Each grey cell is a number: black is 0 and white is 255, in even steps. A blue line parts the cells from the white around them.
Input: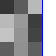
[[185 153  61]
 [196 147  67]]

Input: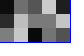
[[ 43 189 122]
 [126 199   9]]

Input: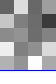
[[198 127 108]
 [139 147 109]]

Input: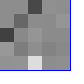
[[141 103 140]
 [ 64 137 149]]

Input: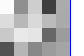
[[220 184 217]
 [201 233 229]]

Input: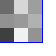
[[146 153 177]
 [ 63 241 147]]

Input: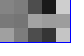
[[121 117 163]
 [160 125  77]]

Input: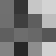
[[111  63  94]
 [ 95 109 104]]
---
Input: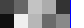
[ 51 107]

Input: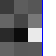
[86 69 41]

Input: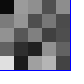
[141 119 128  46 224]

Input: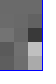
[106 105 115]

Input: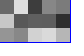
[123  94 210]

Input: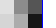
[ 85 172]
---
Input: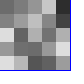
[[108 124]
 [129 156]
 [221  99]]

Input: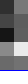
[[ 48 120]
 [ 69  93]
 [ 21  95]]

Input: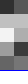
[[ 48  87]
 [192 192]
 [243 174]]

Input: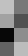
[[193 120]
 [162  81]
 [  7 141]]

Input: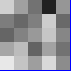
[[208 160]
 [125 104]
 [101 130]]

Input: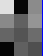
[[224   6]
 [137  97]
 [101  84]]

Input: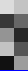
[[220 195]
 [ 55 103]
 [148  39]]

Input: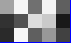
[[163 245]
 [ 50  81]
 [ 42 246]]
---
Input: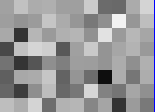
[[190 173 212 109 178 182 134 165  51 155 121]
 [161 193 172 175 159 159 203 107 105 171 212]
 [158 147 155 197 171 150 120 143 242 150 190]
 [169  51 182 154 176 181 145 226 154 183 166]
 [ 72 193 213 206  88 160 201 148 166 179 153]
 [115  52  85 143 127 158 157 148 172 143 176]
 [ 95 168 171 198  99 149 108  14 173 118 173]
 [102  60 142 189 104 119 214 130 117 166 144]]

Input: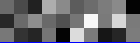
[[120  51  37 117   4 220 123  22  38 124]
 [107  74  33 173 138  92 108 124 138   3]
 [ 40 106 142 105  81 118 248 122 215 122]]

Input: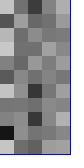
[[197 110  97 157 161]
 [195 113  60 131 174]
 [ 84 158 104 113 154]
 [183 110 140 120 123]
 [200 113 112 161 136]
 [129 104 152 125 156]
 [ 90 136 112 132 119]
 [195 144  54 119 159]
 [118 119 111 138 132]
 [130 140  56 135 176]
 [ 21 143 116 121 135]]

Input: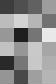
[[149  73 159 181]
 [ 61  79  97 157]
 [188 211 182 113]
 [151  30 117 233]
 [194 150 201 166]
 [ 41 118 200 175]]

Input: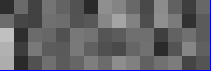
[[173  42  81 112  91 102 126 108 141 128  97 113 124  69  84]
 [ 46 106  66 116  99  82  42 143 132 104  73 140  97  62 103]
 [108  70  66 112 109  83  88 135 164 130  78 143 123  49  91]
 [192  46 107 103  81 120 115  85  92 111 111  63  98 112  91]
 [177  61 121  92  90 121  97  80  74 102 113  42  84 134  96]]

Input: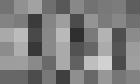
[[103 103  76 120  63 143 104 151 118 130]
 [115 145 162 111  88 136 114 121 124  94]
 [131 124  59 133 158  76 148 123 135 112]
 [169 187  73 136 185  47 122 179  79 139]
 [140 174  56 137 170  82 102 171  85 156]
 [157 158 138 106 170  97 190 209  75 159]]

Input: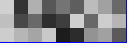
[[205 182 165 201  28  44 147 161  90]
 [208  51 176  87 116  94 188 161 105]
 [191  72 105  46  62 208 104 206 181]]

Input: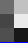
[[ 79  24]
 [109 193]
 [ 69 234]]
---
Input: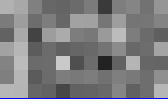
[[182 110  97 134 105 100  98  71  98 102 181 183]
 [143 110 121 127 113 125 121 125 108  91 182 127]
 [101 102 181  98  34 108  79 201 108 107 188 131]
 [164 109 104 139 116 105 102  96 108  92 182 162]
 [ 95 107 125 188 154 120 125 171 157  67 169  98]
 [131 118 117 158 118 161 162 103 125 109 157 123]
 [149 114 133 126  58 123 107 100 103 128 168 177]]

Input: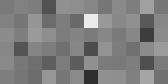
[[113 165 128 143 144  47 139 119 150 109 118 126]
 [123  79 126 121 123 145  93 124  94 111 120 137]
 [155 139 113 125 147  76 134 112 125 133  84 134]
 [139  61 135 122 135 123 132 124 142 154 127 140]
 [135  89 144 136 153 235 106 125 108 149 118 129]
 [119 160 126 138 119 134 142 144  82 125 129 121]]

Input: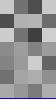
[[174 123 150 169]
 [143 173 165 113]
 [101 206 154 132]
 [156 130 158 139]
 [207  63 115 205]
 [108 180 177  78]
 [201  77 114 201]]

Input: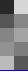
[[ 87 187]
 [125 146]
 [163 133]
 [134  86]
 [214  41]]

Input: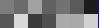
[[209 169 171  80  58 218  87]
 [ 28  90 114  97 162 107 125]]

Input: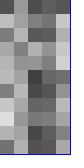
[[168  87  81 176 114]
 [130  93  71 164 179]
 [165 124 120 151 222]
 [185 104 100 168 199]
 [147  85  73 183 126]
 [111 103  64 163 186]
 [208 127 149 148 181]
 [199 147 177 129 168]
 [176  92  88 181 124]
 [199 116 127 161 190]
 [ 85  94  77 153  82]]

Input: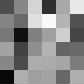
[[174 103 163 159 174   8]
 [124 166 171 173  75 135]
 [105 101 179 143  66 163]
 [ 68 206 159 129  15 120]
 [ 82 180 249 224 106 133]
 [233 168  48 212 135  78]]

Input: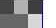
[[215 102 103]
 [ 62 177  68]]

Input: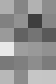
[[197 198 140 184]
 [124 141 127 121]
 [145 153 158 233]
 [ 89 116  98 154]
 [134  62 146 129]
 [141 178 133 175]]
